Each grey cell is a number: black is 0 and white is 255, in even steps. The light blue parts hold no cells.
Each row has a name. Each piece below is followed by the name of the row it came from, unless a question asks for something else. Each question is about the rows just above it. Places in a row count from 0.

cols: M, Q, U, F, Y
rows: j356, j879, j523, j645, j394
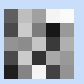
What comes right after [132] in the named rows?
[244]
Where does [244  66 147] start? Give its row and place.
j394, 2
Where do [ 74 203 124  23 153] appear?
j879
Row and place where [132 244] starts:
j394, 1
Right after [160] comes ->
[244]
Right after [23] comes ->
[153]

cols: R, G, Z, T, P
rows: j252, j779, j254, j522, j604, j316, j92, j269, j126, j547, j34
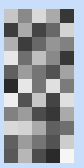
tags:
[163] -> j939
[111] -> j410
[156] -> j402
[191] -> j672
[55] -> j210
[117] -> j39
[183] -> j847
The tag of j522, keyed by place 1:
j410
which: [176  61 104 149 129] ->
j254
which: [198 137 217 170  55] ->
j252
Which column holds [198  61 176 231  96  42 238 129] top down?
R
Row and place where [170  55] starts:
j252, 3

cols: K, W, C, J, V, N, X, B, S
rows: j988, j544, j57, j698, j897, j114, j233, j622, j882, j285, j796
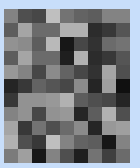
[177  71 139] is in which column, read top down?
N
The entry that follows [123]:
[159]
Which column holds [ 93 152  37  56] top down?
K
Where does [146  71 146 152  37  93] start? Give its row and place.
j622, 1
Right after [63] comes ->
[107]
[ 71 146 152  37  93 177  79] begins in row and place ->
j622, 2
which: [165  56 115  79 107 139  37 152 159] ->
j882

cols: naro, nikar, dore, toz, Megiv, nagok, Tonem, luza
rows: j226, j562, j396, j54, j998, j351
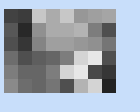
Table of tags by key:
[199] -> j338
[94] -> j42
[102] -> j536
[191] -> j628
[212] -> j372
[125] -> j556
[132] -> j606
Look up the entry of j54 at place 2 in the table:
j42
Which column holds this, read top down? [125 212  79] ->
Megiv
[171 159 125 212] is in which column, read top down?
Megiv
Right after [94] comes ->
[102]
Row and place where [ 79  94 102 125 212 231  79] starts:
j54, 1
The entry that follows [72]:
[54]

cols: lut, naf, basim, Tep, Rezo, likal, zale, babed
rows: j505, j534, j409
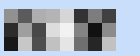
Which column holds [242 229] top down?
Rezo
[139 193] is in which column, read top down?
babed

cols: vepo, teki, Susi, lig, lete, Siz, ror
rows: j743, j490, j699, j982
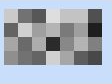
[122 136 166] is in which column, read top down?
lete
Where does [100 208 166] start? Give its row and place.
j982, 2

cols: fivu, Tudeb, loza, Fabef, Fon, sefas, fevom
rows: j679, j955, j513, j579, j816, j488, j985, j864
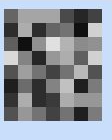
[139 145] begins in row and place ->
j513, 5
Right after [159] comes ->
[115]
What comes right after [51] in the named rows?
[173]
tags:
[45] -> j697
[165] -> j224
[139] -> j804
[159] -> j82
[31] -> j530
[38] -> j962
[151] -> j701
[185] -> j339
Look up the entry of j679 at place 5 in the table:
j962

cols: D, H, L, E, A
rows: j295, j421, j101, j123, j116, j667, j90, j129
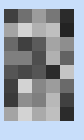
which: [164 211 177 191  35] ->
j421
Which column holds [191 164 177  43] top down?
E
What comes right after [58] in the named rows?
[142]
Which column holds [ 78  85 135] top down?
L
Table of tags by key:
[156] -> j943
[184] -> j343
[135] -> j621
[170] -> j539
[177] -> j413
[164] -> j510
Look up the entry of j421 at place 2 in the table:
j413
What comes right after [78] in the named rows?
[177]
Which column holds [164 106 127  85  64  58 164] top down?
D

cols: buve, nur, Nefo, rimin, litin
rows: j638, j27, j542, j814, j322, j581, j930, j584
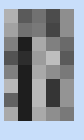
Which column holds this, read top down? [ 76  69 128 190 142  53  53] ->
rimin
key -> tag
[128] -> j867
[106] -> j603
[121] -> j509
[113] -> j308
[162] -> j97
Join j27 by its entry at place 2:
j509
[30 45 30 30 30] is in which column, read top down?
nur
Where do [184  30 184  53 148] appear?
j581

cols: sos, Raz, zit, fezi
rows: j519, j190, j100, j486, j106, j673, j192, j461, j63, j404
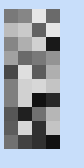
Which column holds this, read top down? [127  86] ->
sos
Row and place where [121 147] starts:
j486, 2
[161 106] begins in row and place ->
j486, 0
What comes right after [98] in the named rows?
[230]

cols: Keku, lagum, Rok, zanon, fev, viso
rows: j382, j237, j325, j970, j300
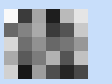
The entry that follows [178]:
[84]
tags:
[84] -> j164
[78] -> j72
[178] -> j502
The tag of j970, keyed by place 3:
j502
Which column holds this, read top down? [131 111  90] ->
lagum
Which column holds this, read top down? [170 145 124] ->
Rok
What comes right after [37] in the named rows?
[71]
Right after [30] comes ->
[186]

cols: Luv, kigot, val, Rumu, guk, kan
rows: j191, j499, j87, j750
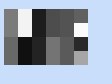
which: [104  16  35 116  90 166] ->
j750
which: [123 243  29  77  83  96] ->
j191

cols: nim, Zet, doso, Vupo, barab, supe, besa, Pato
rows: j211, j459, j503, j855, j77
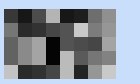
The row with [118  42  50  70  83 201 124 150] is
j459
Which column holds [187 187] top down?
barab

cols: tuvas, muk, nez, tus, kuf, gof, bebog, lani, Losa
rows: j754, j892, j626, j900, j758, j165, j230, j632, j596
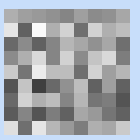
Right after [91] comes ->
[133]
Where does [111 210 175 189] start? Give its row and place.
j892, 5

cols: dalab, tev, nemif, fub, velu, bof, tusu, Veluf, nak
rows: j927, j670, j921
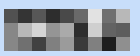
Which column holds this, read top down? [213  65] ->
nemif
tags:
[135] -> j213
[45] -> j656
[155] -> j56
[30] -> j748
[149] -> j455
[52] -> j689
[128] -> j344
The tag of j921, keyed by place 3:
j344
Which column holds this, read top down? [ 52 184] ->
tev
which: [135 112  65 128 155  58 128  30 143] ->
j921

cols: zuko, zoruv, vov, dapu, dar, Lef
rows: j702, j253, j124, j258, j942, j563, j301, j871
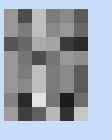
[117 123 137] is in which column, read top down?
zoruv
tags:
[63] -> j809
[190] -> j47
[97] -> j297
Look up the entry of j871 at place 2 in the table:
j297
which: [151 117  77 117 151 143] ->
j258
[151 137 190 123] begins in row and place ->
j563, 0

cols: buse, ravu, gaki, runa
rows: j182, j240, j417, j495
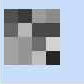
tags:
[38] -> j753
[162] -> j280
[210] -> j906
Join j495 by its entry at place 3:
j753
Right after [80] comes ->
[59]

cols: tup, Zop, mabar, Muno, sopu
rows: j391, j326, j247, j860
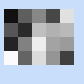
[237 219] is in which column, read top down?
mabar
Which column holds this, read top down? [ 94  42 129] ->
Zop
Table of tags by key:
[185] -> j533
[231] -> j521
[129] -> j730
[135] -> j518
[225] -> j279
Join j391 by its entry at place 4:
j279
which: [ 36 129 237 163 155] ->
j247
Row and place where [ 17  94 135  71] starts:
j391, 0
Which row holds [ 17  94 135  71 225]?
j391
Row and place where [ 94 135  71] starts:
j391, 1

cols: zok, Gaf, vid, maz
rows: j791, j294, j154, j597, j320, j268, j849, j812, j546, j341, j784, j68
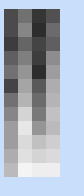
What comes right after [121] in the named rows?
[193]
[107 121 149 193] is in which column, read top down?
vid
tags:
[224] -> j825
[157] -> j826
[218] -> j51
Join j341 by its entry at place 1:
j51
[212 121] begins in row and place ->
j812, 1

